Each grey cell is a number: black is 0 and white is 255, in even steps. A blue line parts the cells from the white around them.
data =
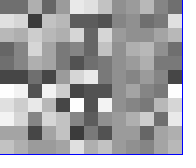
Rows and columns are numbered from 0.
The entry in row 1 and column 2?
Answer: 59
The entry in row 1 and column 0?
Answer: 224
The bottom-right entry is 184
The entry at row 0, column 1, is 111
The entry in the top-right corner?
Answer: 111
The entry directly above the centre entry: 111
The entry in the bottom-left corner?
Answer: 194
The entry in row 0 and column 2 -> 175
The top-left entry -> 111
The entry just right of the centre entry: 121
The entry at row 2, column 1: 175
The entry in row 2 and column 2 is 205
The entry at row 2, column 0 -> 184

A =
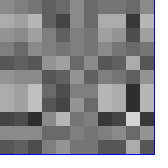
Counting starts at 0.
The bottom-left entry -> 86
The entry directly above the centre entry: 105
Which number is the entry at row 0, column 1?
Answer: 126
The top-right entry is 138
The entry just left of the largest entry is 68
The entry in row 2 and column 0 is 148
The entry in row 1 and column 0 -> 171
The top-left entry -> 138
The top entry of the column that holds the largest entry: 105
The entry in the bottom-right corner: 86
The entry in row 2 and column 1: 138
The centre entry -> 148
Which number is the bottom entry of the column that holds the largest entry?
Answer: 171
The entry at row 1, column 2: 182
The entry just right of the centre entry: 96
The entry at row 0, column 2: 117
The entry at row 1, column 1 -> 160
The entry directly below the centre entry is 126

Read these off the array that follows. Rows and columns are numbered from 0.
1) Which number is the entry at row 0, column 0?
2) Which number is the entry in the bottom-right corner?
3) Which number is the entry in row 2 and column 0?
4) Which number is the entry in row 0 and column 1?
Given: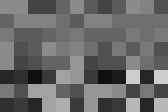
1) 139
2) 183
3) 120
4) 139

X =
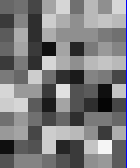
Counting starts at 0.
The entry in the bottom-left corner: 82
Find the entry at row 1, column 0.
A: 58
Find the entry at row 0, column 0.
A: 103
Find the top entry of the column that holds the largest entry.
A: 143
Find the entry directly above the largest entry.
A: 58
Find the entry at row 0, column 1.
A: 112
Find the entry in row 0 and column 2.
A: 70
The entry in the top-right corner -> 214
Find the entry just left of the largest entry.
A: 196
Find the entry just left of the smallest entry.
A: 46
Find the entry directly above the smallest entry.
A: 15
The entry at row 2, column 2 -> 46
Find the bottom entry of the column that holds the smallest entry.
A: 153
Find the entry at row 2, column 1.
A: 173
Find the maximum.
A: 245
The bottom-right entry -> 91
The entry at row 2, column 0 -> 91
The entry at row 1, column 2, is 46
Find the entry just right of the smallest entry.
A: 70
